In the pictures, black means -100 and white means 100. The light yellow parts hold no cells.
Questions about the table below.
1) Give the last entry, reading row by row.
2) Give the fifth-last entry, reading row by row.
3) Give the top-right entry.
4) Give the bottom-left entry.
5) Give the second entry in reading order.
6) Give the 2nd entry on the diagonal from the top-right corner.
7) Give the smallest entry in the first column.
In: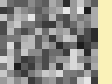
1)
-54
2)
-4
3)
-28
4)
21
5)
-15
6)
-78
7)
-54

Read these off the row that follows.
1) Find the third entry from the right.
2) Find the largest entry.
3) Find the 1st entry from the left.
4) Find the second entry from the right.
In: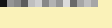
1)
30
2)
72
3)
-85
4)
50
